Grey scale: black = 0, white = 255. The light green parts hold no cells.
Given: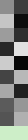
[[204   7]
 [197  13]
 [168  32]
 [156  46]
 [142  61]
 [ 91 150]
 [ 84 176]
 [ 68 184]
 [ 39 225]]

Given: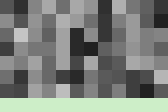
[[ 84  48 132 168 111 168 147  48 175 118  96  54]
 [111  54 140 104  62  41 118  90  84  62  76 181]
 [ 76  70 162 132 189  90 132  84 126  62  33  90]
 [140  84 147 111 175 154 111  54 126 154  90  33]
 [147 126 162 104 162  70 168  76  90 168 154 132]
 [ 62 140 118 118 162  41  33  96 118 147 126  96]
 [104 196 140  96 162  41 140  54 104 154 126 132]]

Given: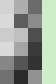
[[113  42 146]
 [134  85  50]
 [218  93 140]
 [218 165  58]
 [211 173 107]
 [204 192  78]]

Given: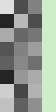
[[206  69 178]
 [222  77 130]
 [193  96 143]
 [170 103 118]
 [ 84 130 158]
 [ 96 136 111]
 [ 36 151 170]
 [ 36 185  77]]

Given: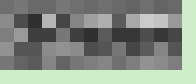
[[139  77  47 181  70 133 160 175  91 168 203 196 153]
 [146  85  85 139 146 139  77  85 119  70  91 133  85]
 [119  99  91 133  99 119 126 133 111 126 146 139 126]
 [111 119 105 105 119 111 105 111 105  99 111  99 105]
 [126 153  62  62 119  62  47  91  55  55  77  55  70]]

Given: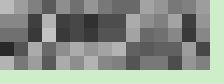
[[ 41  84 171 105 142 171 149 163 179  97  90  97  97 157  71]
 [112 112  57 195  57  71  57  84  84 163 105 112 135  57 135]
 [179 120 157  90 171 142 179 135 128  84 120 120  77 149 128]
 [135 135  63 179  63  71  49  77  77 171 142 128 163  63 149]
 [187 157 128  90 142 112 149 120 105 105 163 149 120 128 157]]

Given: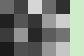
[[106  65 214 106  47]
 [ 26  79  73 150 198]
 [ 32  85  53 157 206]
 [ 59 150  39  92 114]]

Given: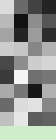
[[185  17 141  85]
 [164  36 156  44]
 [219 106  66  36]
 [170 119  23 177]
 [ 72 141 205 213]
 [205 198 134 177]
 [106 219 225 134]
 [192 231  92  98]
 [ 58 245 112 119]]

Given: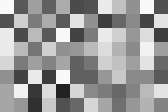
[[145  67 234  61 249  96  96 151 201 138 138  89]
 [234  75 186  89 249  67 123 234 208 151 220  61]
 [249  89 159  96 172  75  81 234 193 145 249  81]
 [214 123 159 131 166  96 117 208 193 159 227 104]
 [166 151  48 201  81 104 214 166 111 151 179 131]
 [234 186 117 208 145 151 186 220 179 138 242 159]
 [ 81 208 123 172  89 227 145  61 104 138  67 227]
 [166 242  55 220  34 214 138 123 104 131 186 227]]
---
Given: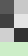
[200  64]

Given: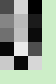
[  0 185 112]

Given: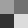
[113  51]

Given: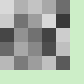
[109 216 113 168 184]

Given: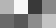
[136 140]

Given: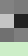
[122 196]

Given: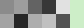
[225 192]

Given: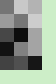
[179 118  71]
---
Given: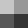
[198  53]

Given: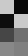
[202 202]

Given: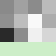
[138 189 240]

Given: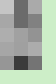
[197 107 147]

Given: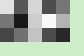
[225  24 195]

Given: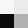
[247 178]
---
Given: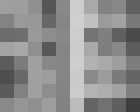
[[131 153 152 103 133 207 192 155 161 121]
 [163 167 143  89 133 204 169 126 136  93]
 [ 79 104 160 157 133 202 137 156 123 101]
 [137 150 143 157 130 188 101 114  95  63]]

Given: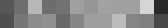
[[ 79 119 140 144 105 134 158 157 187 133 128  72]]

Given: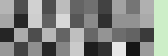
[[166  39 206  97 216  86 139  48 146 146 170]
 [151  67 143  39 133 202  29  49 230  21 155]]

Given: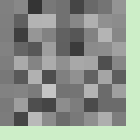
[[127  96 179 180 113 135 176 144 140]
 [130 101  87 158  96  59 139 141 161]
 [120  89 177  78 128 145  98 165  93]
 [122 158  78  69 141 125  75 107 107]]

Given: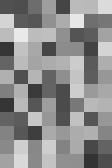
[[212  91  86 145 172 231 111 118]
 [ 54 194 168  70 140 139  67 212]
 [176  80 181  99 143 196  93 151]
 [ 53 186  86 158  75 120 185 179]
 [131  87  62 170 152 172 176 133]
 [162 217 137 195 144 143  51  77]]

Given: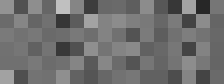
[[107 134 101 113  54  92 163 131 140 127 121 103 123  67 140 101]
 [113 118  97 116  56  81 143 116 132 138  97 104 119  68 131 102]
 [162  79 115 113 143  98  85 103 114 119  97  97  77 133  68 106]]
